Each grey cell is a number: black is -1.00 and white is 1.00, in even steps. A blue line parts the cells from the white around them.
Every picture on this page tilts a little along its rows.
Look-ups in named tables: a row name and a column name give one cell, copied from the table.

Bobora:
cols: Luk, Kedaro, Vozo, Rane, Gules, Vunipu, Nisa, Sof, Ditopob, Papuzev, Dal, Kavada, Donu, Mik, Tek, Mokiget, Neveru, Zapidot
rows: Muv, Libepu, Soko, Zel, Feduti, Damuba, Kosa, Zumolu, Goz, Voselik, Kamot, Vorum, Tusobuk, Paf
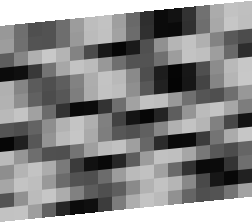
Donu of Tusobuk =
0.42
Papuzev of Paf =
0.36
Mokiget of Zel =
0.24
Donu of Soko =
0.42
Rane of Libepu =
-0.36
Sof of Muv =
0.52
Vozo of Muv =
-0.38
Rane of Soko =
0.57
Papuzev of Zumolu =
-0.84
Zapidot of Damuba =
0.57
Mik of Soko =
0.52
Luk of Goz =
-0.95
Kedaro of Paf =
0.53
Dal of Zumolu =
-0.95
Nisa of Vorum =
-0.38
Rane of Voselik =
-0.37
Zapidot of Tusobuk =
-0.74
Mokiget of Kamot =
-0.31
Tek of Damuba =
-0.47

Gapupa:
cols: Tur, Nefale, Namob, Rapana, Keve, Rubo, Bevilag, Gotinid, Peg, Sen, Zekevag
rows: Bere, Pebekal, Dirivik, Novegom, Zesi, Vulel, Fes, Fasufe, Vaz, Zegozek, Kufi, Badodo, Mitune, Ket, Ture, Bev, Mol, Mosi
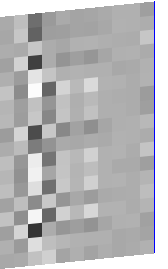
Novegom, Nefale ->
0.65
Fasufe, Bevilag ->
0.51
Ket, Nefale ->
0.49
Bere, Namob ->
-0.14
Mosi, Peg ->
0.32
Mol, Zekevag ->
0.29
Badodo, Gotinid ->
0.39
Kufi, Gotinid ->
0.39
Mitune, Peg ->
0.40
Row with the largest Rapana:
Mosi

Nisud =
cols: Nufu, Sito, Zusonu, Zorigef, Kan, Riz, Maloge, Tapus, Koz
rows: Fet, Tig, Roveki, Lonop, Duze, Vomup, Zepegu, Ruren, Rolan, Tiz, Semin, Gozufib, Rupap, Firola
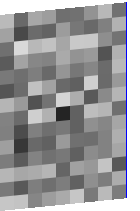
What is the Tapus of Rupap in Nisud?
-0.02
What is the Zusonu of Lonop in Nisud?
0.06
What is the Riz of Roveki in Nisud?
0.58
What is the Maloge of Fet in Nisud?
0.15
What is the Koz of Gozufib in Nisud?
-0.31
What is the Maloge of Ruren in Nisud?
0.48
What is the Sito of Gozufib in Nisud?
0.31
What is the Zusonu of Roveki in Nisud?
0.44
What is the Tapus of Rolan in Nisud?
0.05
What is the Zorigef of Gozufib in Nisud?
0.42
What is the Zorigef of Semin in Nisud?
-0.11
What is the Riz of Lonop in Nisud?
0.15

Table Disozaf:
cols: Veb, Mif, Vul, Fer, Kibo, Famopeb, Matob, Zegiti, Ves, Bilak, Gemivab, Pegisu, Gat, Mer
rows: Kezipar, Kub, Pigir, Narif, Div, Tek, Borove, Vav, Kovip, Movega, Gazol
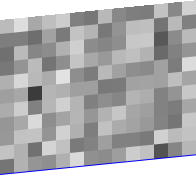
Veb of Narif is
-0.06
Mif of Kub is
-0.01
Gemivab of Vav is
0.25
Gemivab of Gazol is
0.51
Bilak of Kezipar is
-0.01
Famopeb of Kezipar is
0.00
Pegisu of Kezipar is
0.52
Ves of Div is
0.26
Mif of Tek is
0.31

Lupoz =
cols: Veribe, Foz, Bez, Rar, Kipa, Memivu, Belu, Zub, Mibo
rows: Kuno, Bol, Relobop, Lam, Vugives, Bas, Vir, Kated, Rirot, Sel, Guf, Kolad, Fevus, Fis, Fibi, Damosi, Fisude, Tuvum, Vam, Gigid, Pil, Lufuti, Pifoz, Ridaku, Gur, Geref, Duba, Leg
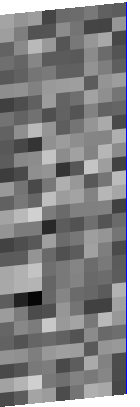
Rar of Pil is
-0.19
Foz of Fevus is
-0.09
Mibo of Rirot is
-0.43
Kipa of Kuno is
-0.17
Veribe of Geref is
-0.43
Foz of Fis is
-0.06
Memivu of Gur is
0.23
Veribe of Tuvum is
-0.29
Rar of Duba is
-0.06
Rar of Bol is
-0.34
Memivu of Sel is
0.11
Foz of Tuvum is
-0.28
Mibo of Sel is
0.37
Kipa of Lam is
-0.29
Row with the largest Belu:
Kolad

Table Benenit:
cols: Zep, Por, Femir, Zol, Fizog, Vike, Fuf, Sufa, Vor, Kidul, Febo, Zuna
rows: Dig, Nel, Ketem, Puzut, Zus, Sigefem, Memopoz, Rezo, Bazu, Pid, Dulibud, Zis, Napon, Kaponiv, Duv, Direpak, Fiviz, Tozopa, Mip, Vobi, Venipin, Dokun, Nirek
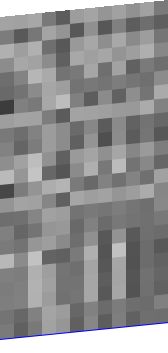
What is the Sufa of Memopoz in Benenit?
0.09
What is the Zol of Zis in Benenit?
-0.19
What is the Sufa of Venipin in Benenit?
-0.31
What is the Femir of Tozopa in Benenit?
0.52
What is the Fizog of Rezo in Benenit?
-0.29
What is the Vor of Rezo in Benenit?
0.21
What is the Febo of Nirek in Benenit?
-0.13
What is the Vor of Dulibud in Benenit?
0.30
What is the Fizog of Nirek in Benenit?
0.18
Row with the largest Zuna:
Memopoz

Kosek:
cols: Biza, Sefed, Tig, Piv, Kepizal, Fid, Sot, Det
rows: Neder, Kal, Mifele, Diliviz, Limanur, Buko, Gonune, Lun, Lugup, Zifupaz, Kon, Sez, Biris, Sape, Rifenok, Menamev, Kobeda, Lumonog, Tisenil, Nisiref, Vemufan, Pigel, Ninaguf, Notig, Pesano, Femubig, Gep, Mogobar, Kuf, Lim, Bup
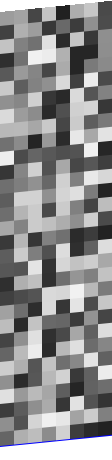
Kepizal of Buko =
0.70
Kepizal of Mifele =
-0.66
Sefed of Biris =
-0.01
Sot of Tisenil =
0.61
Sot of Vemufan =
0.44
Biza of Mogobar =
0.76
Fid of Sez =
-0.44
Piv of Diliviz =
0.85
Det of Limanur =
0.08
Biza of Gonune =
0.13
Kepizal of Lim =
0.81
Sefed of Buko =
-0.26
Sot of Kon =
0.88

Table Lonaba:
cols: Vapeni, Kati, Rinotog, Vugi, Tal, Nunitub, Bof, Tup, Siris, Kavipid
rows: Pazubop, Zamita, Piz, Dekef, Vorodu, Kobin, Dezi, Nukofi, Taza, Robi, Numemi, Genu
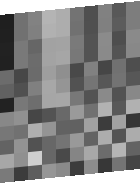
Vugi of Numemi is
-0.19
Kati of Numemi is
0.13
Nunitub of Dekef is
-0.06
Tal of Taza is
-0.23
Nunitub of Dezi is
-0.06
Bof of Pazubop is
-0.38
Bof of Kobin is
-0.08
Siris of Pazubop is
-0.31
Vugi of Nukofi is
-0.35
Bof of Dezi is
-0.35
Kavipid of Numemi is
-0.22
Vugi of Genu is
0.18
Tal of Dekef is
0.30
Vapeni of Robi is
-0.22
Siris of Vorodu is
-0.11
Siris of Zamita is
-0.28
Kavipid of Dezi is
0.07
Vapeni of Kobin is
-0.24
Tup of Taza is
-0.53
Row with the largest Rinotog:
Numemi

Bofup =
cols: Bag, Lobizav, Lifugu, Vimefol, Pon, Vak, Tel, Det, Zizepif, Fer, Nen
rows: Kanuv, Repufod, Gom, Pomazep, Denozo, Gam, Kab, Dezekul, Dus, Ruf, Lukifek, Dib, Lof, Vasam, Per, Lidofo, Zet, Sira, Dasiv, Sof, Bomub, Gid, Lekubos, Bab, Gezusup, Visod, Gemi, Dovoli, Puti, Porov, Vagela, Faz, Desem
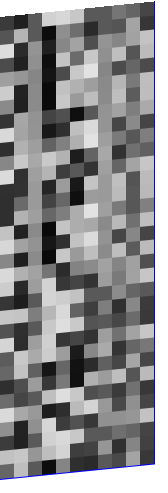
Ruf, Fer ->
-0.32
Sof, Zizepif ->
-0.04
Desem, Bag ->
-0.20
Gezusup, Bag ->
-0.28
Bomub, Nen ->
-0.30
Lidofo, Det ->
0.08
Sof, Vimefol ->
0.65
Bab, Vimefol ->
0.63
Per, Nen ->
0.00

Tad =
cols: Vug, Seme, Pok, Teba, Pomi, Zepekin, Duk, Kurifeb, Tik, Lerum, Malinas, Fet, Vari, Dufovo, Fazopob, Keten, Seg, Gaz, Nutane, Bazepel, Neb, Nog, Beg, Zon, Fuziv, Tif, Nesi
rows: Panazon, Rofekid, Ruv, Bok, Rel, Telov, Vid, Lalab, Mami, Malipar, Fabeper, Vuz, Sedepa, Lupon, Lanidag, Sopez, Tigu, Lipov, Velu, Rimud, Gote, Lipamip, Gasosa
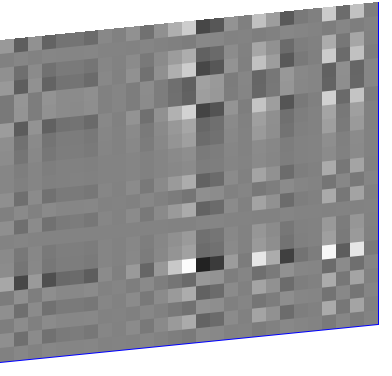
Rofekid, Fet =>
0.02
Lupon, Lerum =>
0.09
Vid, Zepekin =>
-0.10
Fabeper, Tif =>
0.08
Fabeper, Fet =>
0.04
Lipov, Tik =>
0.00
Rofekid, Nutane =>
-0.01
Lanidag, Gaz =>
0.03

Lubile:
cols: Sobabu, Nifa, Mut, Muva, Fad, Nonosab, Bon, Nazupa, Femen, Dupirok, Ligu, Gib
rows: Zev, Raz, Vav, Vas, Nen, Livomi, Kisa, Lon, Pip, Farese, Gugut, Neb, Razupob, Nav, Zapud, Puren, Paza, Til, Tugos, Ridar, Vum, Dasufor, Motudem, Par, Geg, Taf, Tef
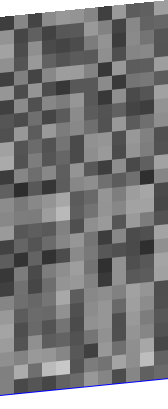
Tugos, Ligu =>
-0.31
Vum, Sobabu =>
0.04
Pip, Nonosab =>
0.07
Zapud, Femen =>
0.06
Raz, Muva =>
-0.48
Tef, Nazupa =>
0.04
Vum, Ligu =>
0.17
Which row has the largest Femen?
Taf

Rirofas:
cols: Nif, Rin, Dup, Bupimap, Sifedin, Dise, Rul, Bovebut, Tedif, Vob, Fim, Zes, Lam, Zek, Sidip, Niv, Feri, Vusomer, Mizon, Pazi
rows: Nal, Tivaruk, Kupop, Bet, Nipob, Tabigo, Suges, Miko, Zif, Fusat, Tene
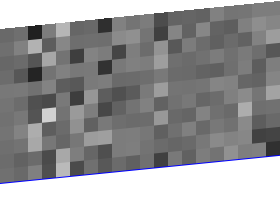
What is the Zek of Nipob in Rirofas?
-0.17
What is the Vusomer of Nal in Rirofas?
-0.08
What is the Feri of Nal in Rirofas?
-0.09
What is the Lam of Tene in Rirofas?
-0.05
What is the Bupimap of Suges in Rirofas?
0.64
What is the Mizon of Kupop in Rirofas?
0.02
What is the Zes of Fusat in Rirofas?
-0.16
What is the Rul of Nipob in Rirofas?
-0.04
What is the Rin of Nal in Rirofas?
-0.13
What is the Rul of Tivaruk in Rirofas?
-0.13
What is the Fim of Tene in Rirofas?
-0.12
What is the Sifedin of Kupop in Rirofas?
-0.10
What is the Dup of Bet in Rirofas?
-0.72
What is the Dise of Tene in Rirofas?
-0.41
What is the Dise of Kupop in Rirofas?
-0.51
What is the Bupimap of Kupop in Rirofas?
0.31
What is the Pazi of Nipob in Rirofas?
-0.01
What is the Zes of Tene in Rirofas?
-0.50

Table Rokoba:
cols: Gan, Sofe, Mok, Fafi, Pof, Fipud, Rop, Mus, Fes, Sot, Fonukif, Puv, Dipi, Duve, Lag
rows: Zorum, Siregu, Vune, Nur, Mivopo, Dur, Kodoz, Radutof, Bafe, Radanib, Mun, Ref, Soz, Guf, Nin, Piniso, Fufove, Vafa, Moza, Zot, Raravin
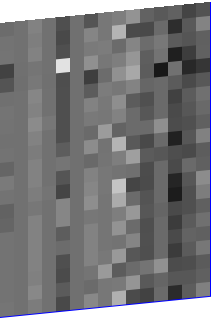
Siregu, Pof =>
-0.43
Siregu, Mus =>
-0.07
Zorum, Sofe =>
-0.11
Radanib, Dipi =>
-0.74
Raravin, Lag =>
0.00
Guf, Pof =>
0.05
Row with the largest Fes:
Soz

